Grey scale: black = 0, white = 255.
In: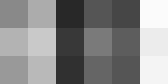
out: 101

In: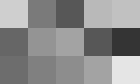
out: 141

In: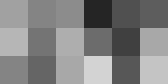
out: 211

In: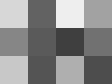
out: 84

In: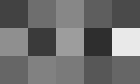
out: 122

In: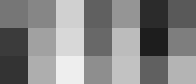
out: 194

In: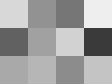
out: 182

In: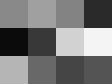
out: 104

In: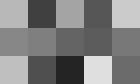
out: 36
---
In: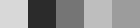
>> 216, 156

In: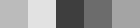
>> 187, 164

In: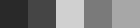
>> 41, 167

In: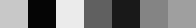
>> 200, 159

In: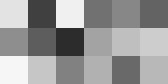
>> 227, 184

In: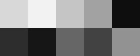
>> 216, 146

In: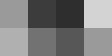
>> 154, 154

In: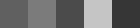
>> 96, 54
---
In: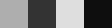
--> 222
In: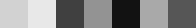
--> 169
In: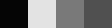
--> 121
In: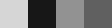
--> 146
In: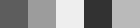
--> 50
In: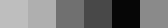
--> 6
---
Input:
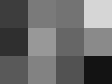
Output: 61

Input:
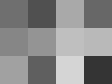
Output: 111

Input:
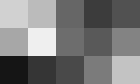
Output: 209

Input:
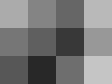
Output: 171

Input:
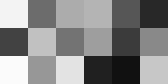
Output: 243

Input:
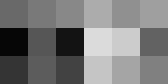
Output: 105

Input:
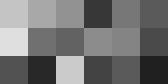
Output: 196

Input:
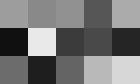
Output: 157

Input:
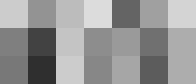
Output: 204
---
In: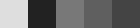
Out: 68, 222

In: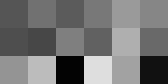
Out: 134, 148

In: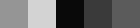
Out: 91, 149

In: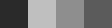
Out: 91, 42

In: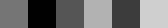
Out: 207, 117

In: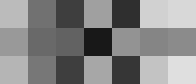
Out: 216, 181

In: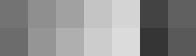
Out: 96, 108

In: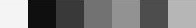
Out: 182, 244
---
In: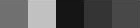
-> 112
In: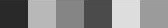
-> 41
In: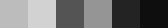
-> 188
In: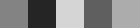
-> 131
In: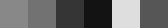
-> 136
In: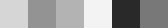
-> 214
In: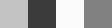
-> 195
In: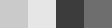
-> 202
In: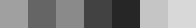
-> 160
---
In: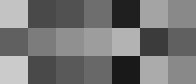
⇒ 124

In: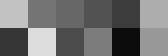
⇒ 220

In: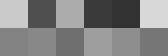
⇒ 136

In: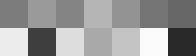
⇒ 62

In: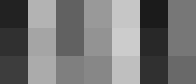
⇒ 165

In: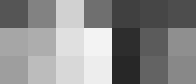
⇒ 173

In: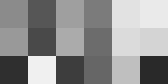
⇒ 73
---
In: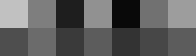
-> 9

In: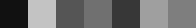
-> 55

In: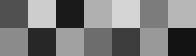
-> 213

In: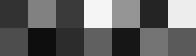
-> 148

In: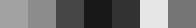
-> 50

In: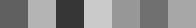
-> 152

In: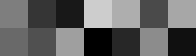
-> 174

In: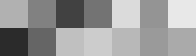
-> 219

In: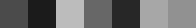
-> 39
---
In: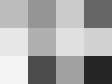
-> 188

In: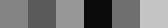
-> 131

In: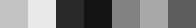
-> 195

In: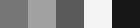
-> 118

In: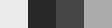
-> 235

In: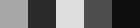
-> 168
